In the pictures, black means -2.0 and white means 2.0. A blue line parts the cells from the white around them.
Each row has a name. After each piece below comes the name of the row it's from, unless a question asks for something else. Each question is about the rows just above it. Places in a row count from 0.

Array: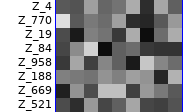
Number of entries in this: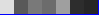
7
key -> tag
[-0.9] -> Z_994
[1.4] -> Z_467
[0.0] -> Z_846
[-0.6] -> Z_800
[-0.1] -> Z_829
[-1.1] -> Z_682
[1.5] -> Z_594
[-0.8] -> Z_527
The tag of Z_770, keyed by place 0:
Z_594
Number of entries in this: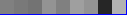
9
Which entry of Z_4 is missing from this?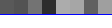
[-0.4]
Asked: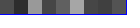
Z_521

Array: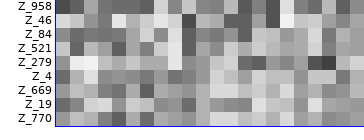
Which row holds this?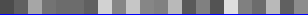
Z_958
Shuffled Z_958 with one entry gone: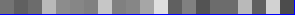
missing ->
[-0.6]
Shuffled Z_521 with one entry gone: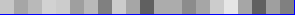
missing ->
[-0.4]

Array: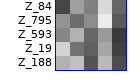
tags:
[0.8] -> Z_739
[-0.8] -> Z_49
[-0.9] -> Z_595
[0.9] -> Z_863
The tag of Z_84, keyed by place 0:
Z_595
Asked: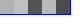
Z_188
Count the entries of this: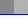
2
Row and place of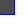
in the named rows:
Z_188, 4
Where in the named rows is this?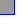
Z_593, 3

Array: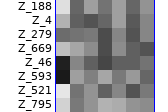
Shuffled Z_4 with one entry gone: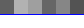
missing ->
[-0.6]
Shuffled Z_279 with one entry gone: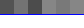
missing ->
[-0.3]
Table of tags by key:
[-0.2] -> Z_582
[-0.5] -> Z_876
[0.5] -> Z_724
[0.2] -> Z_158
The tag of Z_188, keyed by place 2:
Z_724
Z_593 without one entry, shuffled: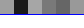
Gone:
[0.0]
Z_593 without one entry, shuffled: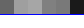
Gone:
[0.4]

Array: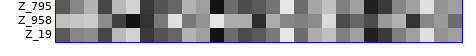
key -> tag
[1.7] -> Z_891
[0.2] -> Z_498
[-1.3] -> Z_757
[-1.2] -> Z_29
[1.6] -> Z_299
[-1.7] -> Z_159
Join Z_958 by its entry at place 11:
Z_299
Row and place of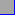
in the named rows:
Z_795, 18
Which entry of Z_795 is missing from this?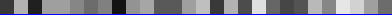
[-0.2]
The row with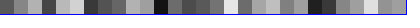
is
Z_795
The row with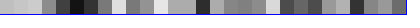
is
Z_958

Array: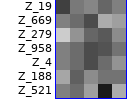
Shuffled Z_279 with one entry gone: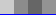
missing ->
[-0.6]
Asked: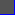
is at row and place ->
Z_958, 3
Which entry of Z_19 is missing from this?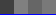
[0.1]
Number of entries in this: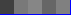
5
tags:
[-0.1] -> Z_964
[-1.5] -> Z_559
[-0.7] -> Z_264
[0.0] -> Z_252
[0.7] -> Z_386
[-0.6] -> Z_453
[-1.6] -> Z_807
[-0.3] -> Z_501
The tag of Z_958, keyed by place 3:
Z_264
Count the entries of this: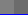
2
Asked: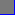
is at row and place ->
Z_19, 1

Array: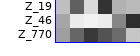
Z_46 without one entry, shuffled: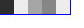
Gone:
[1.8]
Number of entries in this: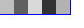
5
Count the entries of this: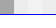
4
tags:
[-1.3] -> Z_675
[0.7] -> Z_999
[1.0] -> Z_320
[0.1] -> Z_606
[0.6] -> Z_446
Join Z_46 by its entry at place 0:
Z_446
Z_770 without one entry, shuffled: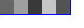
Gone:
[-0.3]

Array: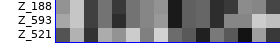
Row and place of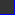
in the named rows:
Z_521, 2
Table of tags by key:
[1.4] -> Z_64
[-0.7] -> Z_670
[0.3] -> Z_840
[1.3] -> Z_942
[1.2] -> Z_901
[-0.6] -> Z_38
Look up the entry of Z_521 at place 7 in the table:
Z_942
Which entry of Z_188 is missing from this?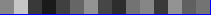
[0.2]
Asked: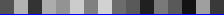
Z_521
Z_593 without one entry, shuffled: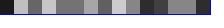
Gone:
[0.4]

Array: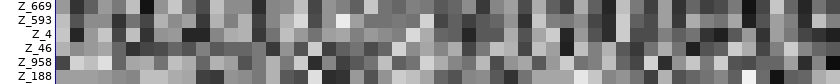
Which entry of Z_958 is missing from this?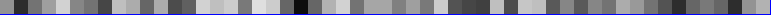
[0.9]
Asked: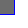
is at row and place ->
Z_188, 50

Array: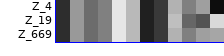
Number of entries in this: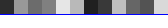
12
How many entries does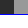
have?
2
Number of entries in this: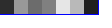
7
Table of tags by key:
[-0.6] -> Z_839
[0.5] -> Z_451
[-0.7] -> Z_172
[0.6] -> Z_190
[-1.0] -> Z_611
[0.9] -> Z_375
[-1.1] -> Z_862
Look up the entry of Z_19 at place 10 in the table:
Z_172

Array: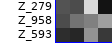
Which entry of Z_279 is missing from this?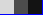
[-0.7]
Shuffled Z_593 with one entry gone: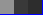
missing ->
[-1.4]
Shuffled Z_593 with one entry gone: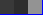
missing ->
[-1.4]
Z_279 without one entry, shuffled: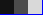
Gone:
[-0.7]
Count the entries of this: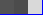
3

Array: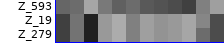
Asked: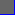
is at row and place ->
Z_593, 0
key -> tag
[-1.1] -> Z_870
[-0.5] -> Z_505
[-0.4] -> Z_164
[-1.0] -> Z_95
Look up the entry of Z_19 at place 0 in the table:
Z_95

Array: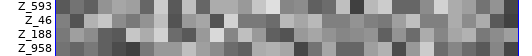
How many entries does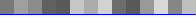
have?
14
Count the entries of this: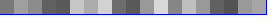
19
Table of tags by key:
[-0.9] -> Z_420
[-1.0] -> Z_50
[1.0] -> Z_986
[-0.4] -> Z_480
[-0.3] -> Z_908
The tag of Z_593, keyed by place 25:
Z_480

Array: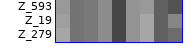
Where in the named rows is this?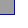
Z_19, 0
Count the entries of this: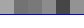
6
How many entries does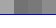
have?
4

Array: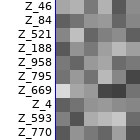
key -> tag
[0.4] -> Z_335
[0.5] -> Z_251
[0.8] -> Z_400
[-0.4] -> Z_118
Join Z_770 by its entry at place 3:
Z_118
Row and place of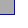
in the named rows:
Z_593, 2
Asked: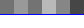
Z_795
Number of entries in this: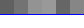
6
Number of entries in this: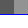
2
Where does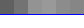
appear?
Z_4
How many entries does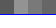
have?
4

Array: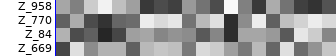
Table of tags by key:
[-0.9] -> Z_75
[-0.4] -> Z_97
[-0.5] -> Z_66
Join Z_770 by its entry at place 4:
Z_97
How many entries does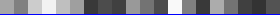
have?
20
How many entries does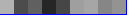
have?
9

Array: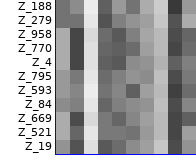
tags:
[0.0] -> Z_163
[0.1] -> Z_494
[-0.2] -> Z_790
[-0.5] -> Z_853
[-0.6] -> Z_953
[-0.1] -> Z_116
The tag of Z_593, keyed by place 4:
Z_494
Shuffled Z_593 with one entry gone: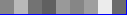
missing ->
[-1.0]
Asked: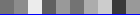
Z_188
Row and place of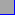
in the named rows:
Z_958, 6
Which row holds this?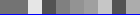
Z_279

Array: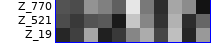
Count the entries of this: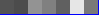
7
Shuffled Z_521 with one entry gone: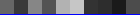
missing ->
[-0.6]

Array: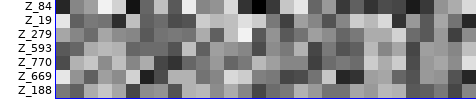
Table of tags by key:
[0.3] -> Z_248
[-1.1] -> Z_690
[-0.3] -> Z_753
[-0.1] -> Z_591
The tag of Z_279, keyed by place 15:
Z_248
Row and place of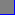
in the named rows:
Z_669, 14
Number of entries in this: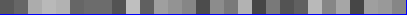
29
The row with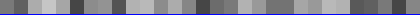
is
Z_188
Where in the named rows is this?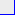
Z_84, 9

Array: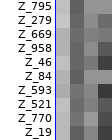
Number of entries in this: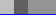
4
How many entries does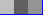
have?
3

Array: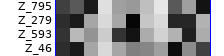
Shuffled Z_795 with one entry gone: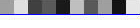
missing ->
[0.4]
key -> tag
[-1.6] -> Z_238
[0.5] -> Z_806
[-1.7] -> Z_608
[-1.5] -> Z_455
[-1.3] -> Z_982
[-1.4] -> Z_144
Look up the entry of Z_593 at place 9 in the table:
Z_455
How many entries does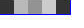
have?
5

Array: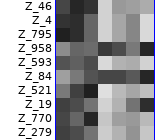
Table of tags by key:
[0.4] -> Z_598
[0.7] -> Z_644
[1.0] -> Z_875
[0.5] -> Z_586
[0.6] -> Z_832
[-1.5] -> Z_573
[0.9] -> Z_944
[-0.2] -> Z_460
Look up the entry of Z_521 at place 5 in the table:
Z_832
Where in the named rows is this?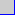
Z_279, 3
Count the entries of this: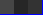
3

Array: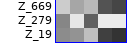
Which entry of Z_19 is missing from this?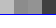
[-1.2]
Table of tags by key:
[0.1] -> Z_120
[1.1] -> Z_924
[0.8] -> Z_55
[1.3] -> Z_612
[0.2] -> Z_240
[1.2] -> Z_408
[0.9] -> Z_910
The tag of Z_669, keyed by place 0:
Z_408
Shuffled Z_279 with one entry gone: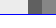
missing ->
[1.6]

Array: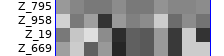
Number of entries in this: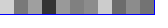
11
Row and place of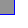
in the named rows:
Z_795, 7
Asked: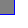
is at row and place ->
Z_958, 5
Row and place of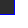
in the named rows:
Z_19, 4
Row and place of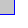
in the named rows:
Z_19, 1

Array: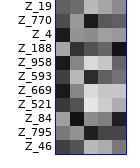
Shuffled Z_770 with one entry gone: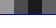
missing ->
[-0.6]
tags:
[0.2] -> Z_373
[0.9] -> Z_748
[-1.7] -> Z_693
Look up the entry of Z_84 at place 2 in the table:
Z_373
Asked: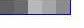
Z_19
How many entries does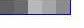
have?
5
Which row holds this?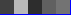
Z_593
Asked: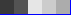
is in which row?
Z_521
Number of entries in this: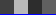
4

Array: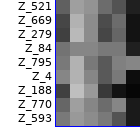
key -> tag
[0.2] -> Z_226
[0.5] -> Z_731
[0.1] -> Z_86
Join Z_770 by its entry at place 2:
Z_86
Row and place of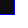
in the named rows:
Z_4, 5
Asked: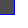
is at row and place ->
Z_669, 3
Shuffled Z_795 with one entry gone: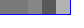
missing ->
[0.0]

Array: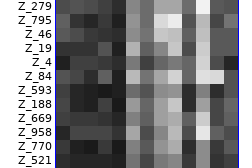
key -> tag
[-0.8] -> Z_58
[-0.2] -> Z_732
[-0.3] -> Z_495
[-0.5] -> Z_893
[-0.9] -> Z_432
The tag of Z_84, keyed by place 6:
Z_732
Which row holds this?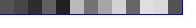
Z_84
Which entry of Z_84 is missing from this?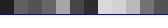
[1.5]

